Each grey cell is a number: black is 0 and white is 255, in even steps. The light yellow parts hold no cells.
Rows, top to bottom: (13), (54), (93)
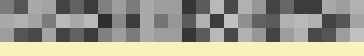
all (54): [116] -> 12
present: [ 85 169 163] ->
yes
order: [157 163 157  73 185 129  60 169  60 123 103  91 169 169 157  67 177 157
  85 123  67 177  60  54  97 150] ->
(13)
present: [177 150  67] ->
yes
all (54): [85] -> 25
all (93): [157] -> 1 9 12 13 21 25
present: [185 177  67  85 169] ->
no

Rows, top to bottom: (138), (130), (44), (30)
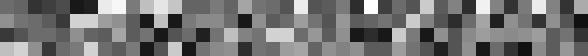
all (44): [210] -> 20 21
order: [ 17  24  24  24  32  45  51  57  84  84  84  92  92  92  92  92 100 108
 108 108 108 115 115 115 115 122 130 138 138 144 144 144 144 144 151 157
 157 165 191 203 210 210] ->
(130)
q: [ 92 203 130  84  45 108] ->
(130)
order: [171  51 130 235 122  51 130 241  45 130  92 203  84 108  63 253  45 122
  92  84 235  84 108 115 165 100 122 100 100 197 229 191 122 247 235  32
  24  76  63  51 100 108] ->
(138)
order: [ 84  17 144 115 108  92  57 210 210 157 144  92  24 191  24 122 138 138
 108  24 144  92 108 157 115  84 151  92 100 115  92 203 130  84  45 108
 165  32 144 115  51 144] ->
(130)

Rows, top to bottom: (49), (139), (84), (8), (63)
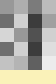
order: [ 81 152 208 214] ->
(84)
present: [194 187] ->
no

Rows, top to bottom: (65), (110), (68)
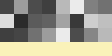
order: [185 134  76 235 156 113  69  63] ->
(68)
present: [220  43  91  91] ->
no
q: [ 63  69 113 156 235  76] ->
(68)

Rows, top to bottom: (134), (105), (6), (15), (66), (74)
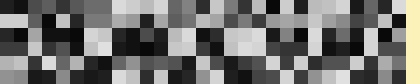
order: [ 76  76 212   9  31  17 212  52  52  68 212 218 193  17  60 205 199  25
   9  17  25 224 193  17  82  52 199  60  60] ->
(15)
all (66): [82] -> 11 13 19 24 25
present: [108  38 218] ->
no

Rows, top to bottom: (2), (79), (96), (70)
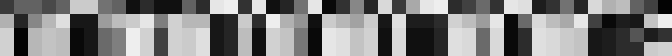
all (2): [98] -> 2 3 5 9 14 46
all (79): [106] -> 38
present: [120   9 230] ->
yes

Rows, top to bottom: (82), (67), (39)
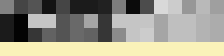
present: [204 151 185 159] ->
yes
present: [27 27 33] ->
yes
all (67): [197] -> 3 4 9 10 11

